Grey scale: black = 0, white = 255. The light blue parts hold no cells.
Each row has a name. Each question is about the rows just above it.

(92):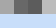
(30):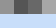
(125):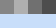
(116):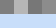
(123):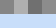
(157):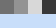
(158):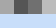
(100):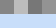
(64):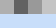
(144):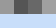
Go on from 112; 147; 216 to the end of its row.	56
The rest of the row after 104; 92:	188

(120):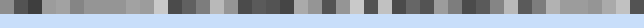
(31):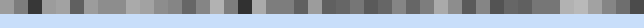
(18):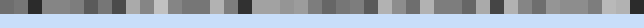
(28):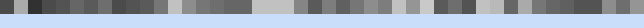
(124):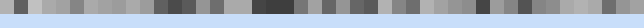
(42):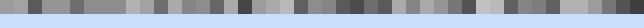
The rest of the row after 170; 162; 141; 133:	102; 133; 178; 125; 49; 170; 125; 125; 96; 156; 96; 102; 118; 90; 102; 133; 102; 125; 170; 141; 90; 133; 83; 102; 96; 118; 118; 178; 185; 162; 133; 110; 75
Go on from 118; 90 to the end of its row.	102; 133; 102; 125; 170; 141; 90; 133; 83; 102; 96; 118; 118; 178; 185; 162; 133; 110; 75
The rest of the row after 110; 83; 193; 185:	102; 170; 118; 102; 96; 83; 83; 141; 110; 149
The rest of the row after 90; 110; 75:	83; 90; 118; 193; 141; 118; 110; 102; 102; 193; 193; 193; 133; 90; 125; 96; 118; 141; 125; 193; 149; 201; 90; 110; 83; 193; 185; 102; 170; 118; 102; 96; 83; 83; 141; 110; 149
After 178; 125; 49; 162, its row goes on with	162; 149; 156; 125; 102; 118; 125; 90; 178; 141; 110; 178; 125; 125; 102; 170; 69; 178; 133; 110; 149; 141; 141; 125; 185; 178; 43
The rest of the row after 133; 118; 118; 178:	125; 49; 162; 162; 149; 156; 125; 102; 118; 125; 90; 178; 141; 110; 178; 125; 125; 102; 170; 69; 178; 133; 110; 149; 141; 141; 125; 185; 178; 43
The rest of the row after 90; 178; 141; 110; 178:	125; 125; 102; 170; 69; 178; 133; 110; 149; 141; 141; 125; 185; 178; 43

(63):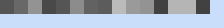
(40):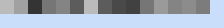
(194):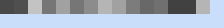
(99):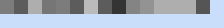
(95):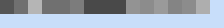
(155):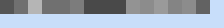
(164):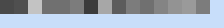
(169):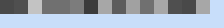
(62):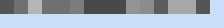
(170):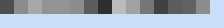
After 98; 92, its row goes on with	187; 154; 147; 65; 181; 181; 65
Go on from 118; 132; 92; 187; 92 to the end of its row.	73; 65; 118; 154; 132; 140; 124
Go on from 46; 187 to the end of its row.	161; 118; 65; 92; 98; 140
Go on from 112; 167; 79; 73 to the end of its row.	167
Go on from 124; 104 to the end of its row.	112; 65; 65; 181
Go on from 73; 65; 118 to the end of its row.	154; 132; 140; 124

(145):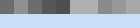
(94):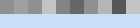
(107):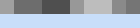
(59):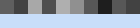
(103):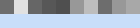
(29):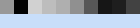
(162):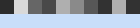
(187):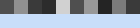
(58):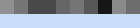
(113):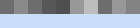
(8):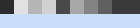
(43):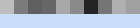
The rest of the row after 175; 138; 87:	50; 175; 50
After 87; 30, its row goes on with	87; 66
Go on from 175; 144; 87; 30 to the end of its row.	87; 66
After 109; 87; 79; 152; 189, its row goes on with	109; 152; 131
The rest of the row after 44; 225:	181; 209; 73; 168; 131; 95; 58; 58
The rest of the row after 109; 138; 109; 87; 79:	152; 189; 109; 152; 131
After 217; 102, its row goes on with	73; 175; 138; 87; 50; 175; 50

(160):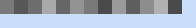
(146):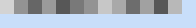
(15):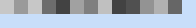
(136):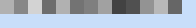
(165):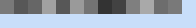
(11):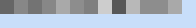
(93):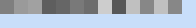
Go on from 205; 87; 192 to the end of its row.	135; 192; 135
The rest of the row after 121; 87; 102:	161; 87; 154; 115; 51; 66; 127; 169; 109; 121
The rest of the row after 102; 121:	109; 205; 87; 192; 135; 192; 135
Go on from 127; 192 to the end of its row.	66; 80; 147; 177; 102
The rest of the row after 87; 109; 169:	102; 147; 121; 74; 154; 94; 141; 177; 74
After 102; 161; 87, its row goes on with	154; 115; 51; 66; 127; 169; 109; 121

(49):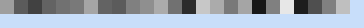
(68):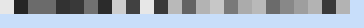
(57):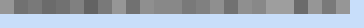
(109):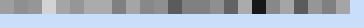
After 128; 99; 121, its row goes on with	150; 113; 143; 136; 136; 121; 128; 143; 113; 143; 136; 158; 158; 107; 150; 121; 150
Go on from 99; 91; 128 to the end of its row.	143; 171; 113; 43; 199; 171; 121; 165; 23; 128; 231; 29; 79; 128; 191
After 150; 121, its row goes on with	150
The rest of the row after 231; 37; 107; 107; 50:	57; 113; 43; 205; 65; 231; 57; 185; 99; 179; 199; 121; 171; 185; 107; 136; 158; 179; 57; 179
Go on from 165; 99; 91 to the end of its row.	128; 143; 171; 113; 43; 199; 171; 121; 165; 23; 128; 231; 29; 79; 128; 191
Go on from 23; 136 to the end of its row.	165; 91; 150; 128; 165

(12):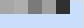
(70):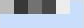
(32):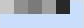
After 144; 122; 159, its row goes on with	40
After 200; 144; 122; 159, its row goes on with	40

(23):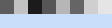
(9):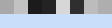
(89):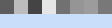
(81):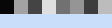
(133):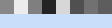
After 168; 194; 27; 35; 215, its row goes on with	47; 188; 174
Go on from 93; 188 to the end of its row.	68; 229; 113; 149; 156; 120
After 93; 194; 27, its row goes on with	86; 182; 101; 207; 229
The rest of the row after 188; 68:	229; 113; 149; 156; 120
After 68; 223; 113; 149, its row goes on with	61; 188

